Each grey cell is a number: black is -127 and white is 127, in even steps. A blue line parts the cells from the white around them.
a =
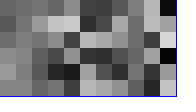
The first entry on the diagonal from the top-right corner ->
-116
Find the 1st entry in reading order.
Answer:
-26
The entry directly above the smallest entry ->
86
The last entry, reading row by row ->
66
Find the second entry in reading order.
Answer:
-18
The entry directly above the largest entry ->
32
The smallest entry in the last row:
-88
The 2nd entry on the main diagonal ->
-10
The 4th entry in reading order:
-26
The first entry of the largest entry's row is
-18
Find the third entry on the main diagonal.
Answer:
-10
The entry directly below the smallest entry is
25
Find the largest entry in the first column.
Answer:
25
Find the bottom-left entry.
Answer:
4
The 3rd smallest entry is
-102

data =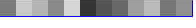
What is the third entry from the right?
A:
59
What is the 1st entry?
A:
-3
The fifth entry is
86
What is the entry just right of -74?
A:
-43

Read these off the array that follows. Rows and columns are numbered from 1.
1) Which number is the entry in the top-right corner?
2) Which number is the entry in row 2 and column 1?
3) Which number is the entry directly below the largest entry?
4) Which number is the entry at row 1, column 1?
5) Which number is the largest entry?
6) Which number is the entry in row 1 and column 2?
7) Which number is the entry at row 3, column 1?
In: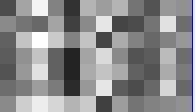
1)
17
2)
9
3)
66
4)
-51
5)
125
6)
36
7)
-29

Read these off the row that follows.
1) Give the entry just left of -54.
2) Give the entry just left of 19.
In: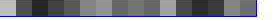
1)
34
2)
5

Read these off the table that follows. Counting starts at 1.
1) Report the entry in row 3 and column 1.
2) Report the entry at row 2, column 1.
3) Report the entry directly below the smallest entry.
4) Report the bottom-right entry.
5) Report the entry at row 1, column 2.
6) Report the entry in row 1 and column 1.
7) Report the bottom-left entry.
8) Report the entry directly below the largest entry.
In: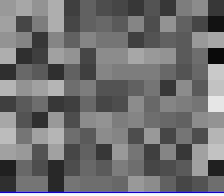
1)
19
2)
33
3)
73
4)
-17
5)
39
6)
25
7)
-80
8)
19

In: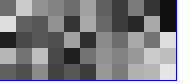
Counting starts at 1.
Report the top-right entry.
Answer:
-111
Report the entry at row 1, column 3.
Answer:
18
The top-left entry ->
-18
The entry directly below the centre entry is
-12
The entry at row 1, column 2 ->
74
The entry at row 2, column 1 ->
94
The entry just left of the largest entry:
54
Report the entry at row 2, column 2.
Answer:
-32
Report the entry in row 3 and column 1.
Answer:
-96

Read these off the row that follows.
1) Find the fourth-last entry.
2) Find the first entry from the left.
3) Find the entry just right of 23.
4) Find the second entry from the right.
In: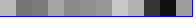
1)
50
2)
57
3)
71
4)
-111

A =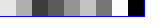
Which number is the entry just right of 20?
67
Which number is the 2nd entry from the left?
47
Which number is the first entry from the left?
102

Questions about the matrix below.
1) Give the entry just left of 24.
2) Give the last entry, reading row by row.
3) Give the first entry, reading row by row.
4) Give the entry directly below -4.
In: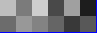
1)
-19
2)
-39
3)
62
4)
24
